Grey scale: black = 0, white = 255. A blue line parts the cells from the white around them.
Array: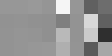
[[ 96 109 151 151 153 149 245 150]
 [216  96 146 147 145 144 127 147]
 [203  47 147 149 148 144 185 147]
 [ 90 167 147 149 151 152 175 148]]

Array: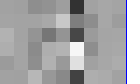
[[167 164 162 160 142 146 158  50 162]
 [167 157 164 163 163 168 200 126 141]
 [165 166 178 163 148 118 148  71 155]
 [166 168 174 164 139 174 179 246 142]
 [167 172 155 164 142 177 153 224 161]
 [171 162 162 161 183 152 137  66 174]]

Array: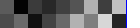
[[ 62 193  91   3  59  40  64  84 177]
 [215  36  75 106  16  67 105 178 126]]

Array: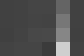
[[100  65  65  66  69  69]
 [119  65  65  66  68  67]
 [134  64  64  67  72  73]
 [207  66  67  69  69  59]]

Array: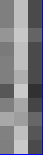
[[191  74 127]
 [191  74 127]
 [200 100 149]
 [191  74 122]
 [191  74 127]
 [174  74 127]
 [202  49  87]
 [167  69 127]
 [158 103 168]
 [191  86 129]
 [202  74 127]]

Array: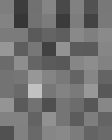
[[ 82 120 126  60 113 133  73 129]
 [ 67 121 131  54 114 124  59 125]
 [127 138 123 123  90 100  94 137]
 [ 91 134 151  94 119  65 147  92]
 [141 130 107 142 101  91  88 134]
 [134 100 115 118 151 132 121 100]
 [152  88 115 106 193 119 131 122]
 [ 87 135 148  90 114  79 117 108]
 [126 100 130 130  99 145 117  92]
 [100 106  81 129 105 134 137 124]]

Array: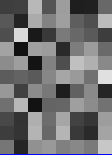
[[ 32 104  62  64 184  84 157  30]
 [ 79 188  88  35 171 131 159  94]
 [ 90  61  78 217  25  57 122 104]
 [156 106 163  17 160 156  41 125]
 [176 137 140 158  19 130  78 192]
 [113 224  92  99  90 135 166 154]
 [138  37 152  64 139 120  29  97]
 [140 114 112 184  18 100 102 159]
 [ 54 157  72  51 175 109 166  66]
 [ 42 164  61  52 180 104 181  57]
 [122 199 118  36 145 153 128 136]]

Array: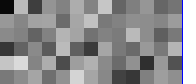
[[102 116   9 186  62 148 130 173 131 198 101 127 150]
 [134 156 152 134 162 164 107 166 193 121 130 143 141]
 [ 95 121 138 130  99 130 180 164 114 130 123 186 141]
 [121 181  54  99 138  91 187  96  59 166 121 106 153]
 [153  82 197 218 132 173  76 158 177 138 107 145  47]
 [158 143 121 140 165 111 145 212 165 136  66  55 128]]
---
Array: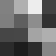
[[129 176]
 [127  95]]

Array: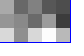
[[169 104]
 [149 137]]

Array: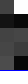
[[ 66 254]
 [ 19   9]]

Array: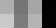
[[175 117]
 [201 124]]

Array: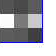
[[ 83  73]
 [252 122]]

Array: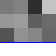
[[122 130]
 [151 157]]

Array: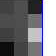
[[66 78]
 [77 78]]
